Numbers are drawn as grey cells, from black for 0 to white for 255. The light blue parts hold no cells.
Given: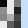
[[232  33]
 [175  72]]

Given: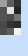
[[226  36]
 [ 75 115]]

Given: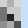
[[202 200]
 [ 35 201]]

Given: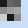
[[156 165]
 [ 27 140]]

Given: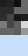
[[ 43 102]
 [ 70  23]]

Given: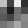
[[ 28 110]
 [ 70 116]]

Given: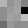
[[156 164]
 [163 157]]
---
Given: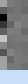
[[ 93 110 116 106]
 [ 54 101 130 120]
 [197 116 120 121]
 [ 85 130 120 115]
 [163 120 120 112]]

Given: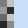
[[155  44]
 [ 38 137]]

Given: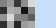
[[ 46 174 165  20 129]
 [ 47 170  39 156 170]]

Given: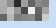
[[169 195 151  74 241 101 164]]

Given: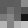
[[ 91 113  96  83]
 [181 129 180 196]]

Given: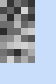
[[ 72 101  51 213  87]
 [109 111 183 103 134]
 [134 141 191 108  82]
 [113  91  44 131 170]]

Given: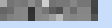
[[101 108 133 134  48 134 118  92  79 134 108 134 134  65]]

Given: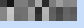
[[134 199 112 113 160  42 181  95  69 100  90]]
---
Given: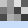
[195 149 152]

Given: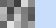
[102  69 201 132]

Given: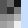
[ 84  46 178]

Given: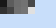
[24 68]

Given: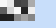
[246 211 136]

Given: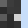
[ 98  56 209]
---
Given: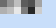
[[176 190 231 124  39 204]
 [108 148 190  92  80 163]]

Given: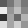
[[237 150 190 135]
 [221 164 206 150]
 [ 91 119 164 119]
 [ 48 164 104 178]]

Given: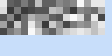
[[233  97  85 122  85 192  97  97 137 122 137 249 163 233 233]
 [219  58 122  58  72  85  85 192 178 109  58 137 122 109 178]
 [163  72 204 109 233 163  58 204 150  72 122 150 137 192 233]
 [ 85 137  58 109 178 150 150  97  85 219 249 219 109 233  72]
 [ 72 122 150 109 249 204 122  97 163 204 219 233 219 192 219]]

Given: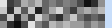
[[227  61  88 172 144 184 101 128 101 128 113  74  15  46 144]
 [199  46 199  88 199  31 101 172 213 113  61 144 172 144 184]
 [144  46  15  74 227 128  88 184 156 184 156 156 113 156 128]
 [ 74 199  46 156  61 213 144  88  46 128 199 113  74 101  74]]

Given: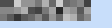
[[135 135 148 176  78  66 120 163  40 163 148  90 163]
 [120  90  53  90 105 135  90 148 105 192 176 105 135]
 [ 78  78 205 148 148 120 176 105 205 105 120 135  66]]

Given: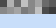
[[136 149 164 122 136 192  75  59]
 [ 75 177 106 192 136 164 106  90]]
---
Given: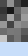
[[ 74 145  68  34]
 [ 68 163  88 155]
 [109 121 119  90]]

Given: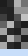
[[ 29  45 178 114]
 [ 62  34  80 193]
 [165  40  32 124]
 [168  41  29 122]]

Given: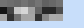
[[114 109 104 115 104 116  97 104 113]
 [167  49 113 165 166  50 136 171 169]]

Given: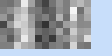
[[119 114 140 235 162  99  67 116 150 126 169 185 158]
 [152 109 194 212 155 111 128  95 179 113 224 136 168]
 [120 113 161 207 180 111  95 107 164 109 203 157 162]
 [127 128 210 174 162 106  79 122 130 107 211 124 117]]

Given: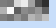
[[125 119 216 235 161  78  46]
 [128 114 148 124 181 163 192]]

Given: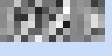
[[134 133 197 115  72 183 115 117  45 226 135 147 139  61  93]
 [138 180  56  49 202  65 127  61 214 183 139 132 174 221 171]
 [154 169 116 205 101  98 161 205  64 169 136 130 173  85 107]]

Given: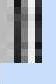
[[185 197  21 138 243  54]
 [189 174  66 103 216  27]
 [186 188  46 127 232  51]
 [190 182  44 108 231  23]
 [188 189  33 120 238  35]]
